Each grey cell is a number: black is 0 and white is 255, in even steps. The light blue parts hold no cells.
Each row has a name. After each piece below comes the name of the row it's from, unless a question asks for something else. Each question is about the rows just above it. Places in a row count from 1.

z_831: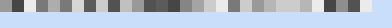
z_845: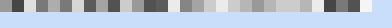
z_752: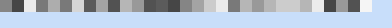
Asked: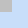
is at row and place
z_831, 11
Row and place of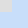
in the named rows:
z_845, 3
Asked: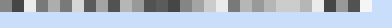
z_752
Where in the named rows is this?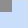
z_831, 29

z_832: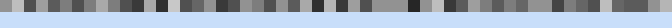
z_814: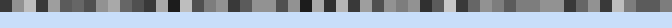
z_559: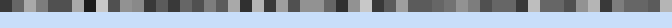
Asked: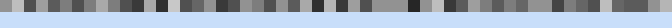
z_832
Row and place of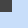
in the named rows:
z_832, 47
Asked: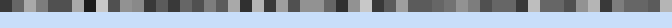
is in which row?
z_559
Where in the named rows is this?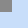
z_559, 12
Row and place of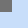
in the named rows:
z_559, 38
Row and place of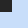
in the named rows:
z_832, 35

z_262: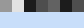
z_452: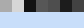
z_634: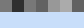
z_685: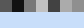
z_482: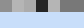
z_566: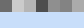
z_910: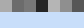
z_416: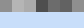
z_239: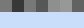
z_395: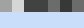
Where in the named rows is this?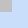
z_685, 4
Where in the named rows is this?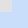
z_262, 2
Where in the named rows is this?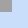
z_395, 1
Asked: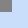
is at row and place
z_566, 6

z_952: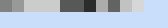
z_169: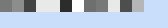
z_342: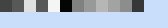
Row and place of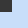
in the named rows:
z_342, 12
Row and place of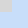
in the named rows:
z_952, 12
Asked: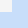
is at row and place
z_342, 5
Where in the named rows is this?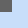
z_952, 10
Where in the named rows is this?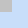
z_952, 11
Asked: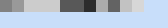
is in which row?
z_952

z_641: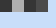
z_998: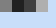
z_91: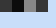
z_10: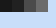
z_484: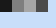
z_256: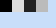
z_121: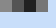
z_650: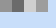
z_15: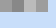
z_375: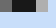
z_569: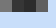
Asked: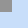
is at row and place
z_650, 1
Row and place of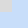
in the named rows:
z_256, 2
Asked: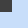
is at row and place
z_998, 3
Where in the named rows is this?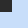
z_569, 3

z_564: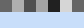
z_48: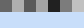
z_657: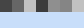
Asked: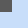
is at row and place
z_48, 3
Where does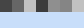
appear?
z_657
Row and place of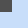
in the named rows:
z_564, 3
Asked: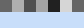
z_564
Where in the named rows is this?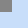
z_657, 6

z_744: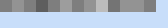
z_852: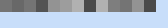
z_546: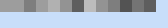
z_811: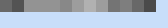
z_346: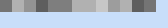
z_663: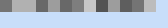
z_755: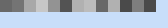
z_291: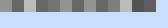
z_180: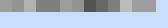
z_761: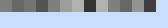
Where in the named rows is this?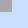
z_755, 3
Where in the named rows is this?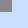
z_811, 6
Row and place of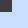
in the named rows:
z_761, 13

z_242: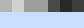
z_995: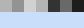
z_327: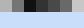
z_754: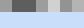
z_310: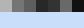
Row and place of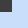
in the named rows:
z_242, 7
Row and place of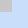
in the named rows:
z_327, 7
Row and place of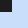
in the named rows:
z_995, 7

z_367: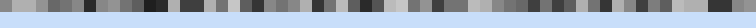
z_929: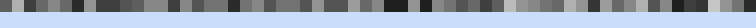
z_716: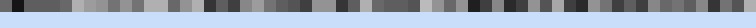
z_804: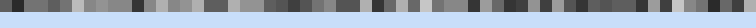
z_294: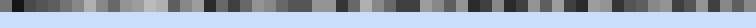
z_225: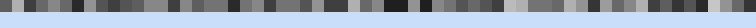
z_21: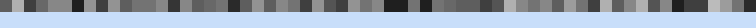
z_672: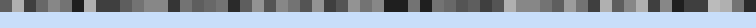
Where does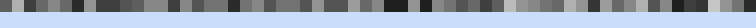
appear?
z_929
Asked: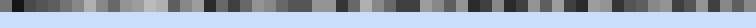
z_294
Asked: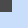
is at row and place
z_294, 3
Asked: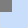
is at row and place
z_367, 55
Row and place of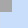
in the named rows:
z_716, 47

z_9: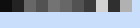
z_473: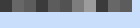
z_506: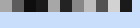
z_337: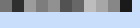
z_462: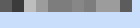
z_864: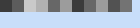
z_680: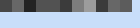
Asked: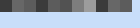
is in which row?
z_473
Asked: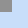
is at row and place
z_337, 5
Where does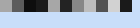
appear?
z_506
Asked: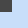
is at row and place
z_680, 1

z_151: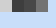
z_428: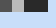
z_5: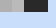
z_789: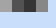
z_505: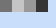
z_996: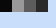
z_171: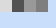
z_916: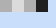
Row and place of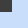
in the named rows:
z_151, 2
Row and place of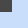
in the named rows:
z_151, 3
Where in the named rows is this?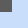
z_996, 3
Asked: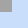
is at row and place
z_789, 1
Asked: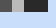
z_428

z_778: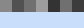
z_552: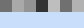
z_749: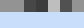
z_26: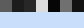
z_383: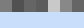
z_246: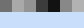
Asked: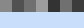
z_778
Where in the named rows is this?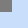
z_383, 1
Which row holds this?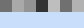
z_552
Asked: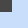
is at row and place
z_749, 3
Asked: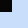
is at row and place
z_26, 5

